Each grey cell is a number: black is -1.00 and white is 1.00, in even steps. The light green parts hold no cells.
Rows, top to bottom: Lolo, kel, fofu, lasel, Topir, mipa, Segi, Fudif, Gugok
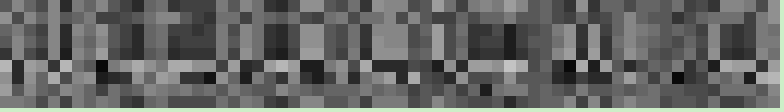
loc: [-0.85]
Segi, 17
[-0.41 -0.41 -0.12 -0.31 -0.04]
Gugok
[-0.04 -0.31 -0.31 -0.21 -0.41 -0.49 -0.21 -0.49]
kel

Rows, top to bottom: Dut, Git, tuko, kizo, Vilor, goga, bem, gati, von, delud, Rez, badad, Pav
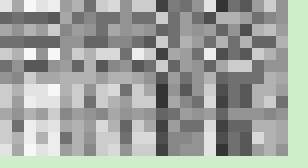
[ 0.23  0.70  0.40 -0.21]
Rez
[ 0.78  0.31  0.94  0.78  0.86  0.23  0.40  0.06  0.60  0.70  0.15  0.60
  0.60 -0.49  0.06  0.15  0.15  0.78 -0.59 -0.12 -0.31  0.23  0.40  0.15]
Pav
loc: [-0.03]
Dut, 14
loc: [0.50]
tuko, 22
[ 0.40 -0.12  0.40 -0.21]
kizo

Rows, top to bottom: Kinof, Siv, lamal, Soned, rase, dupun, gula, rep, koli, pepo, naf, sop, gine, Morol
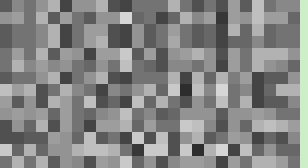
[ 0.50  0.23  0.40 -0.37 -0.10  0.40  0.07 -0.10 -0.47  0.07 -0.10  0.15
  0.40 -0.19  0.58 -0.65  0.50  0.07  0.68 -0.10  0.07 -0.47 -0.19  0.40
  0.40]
rep
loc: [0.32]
Soned, 14
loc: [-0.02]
gula, 19

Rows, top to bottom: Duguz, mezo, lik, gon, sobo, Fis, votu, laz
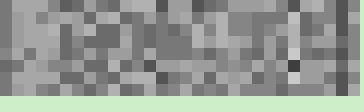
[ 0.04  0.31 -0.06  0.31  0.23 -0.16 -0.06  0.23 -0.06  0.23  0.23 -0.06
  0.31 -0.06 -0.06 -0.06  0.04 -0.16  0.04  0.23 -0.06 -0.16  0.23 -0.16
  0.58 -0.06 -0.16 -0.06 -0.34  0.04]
sobo
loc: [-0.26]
Duguz, 5
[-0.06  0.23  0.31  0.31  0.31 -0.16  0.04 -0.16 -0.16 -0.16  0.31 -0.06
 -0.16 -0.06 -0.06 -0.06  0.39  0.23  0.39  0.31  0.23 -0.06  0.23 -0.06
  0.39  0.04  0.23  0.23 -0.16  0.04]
gon
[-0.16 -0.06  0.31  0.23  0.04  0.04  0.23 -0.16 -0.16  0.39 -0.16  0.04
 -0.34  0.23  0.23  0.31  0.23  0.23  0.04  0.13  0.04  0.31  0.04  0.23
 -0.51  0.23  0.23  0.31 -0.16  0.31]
Fis
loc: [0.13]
Fis, 19
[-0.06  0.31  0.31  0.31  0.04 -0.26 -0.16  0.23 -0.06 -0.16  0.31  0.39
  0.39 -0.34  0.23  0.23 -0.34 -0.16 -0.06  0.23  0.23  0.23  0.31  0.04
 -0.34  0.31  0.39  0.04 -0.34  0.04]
Duguz

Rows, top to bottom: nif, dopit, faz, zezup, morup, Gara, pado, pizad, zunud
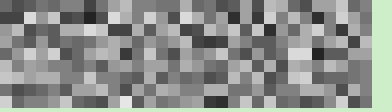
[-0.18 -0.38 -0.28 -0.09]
nif
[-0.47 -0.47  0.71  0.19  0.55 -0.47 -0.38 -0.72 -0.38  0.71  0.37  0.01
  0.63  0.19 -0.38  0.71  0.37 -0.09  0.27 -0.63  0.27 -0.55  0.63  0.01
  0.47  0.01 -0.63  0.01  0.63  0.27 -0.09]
dopit
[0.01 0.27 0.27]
Gara
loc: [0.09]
zunud, 27

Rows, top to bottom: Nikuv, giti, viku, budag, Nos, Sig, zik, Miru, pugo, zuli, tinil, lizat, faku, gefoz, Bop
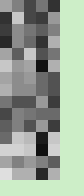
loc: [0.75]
Bop, 0
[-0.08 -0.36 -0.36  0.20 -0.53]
pugo
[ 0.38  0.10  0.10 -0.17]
Miru
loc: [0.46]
lizat, 2
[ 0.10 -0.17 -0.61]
budag
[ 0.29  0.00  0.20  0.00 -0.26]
gefoz

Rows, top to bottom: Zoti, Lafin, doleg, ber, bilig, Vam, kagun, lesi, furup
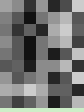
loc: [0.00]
Lafin, 0
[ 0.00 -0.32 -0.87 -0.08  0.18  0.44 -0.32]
Lafin
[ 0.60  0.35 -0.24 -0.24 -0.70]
lesi
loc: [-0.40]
Zoti, 5

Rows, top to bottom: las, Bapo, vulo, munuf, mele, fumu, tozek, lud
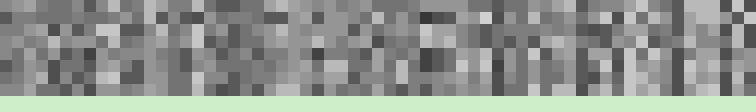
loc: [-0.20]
tozek, 51
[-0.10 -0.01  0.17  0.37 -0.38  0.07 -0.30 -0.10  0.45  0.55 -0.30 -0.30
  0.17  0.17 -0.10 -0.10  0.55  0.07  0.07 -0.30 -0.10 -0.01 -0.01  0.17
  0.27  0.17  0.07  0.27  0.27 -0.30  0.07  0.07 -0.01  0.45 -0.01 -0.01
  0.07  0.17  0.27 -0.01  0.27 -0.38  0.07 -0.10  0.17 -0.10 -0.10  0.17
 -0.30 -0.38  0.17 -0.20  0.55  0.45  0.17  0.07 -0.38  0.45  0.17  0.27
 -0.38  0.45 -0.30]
tozek
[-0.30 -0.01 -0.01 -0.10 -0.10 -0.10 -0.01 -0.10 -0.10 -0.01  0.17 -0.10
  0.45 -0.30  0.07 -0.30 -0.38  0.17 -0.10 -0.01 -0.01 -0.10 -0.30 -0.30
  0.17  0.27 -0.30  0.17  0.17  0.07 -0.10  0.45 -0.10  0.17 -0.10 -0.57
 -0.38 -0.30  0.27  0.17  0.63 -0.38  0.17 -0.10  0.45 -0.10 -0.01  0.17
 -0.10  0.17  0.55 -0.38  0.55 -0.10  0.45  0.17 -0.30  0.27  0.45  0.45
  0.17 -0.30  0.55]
Bapo
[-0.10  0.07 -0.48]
mele
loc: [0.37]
tozek, 3

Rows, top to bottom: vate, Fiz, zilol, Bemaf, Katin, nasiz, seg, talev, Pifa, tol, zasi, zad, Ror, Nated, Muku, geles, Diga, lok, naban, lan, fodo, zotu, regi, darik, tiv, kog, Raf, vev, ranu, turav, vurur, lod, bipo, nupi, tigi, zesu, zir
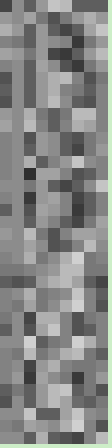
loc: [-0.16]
nupi, 6
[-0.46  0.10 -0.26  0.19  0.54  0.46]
vate

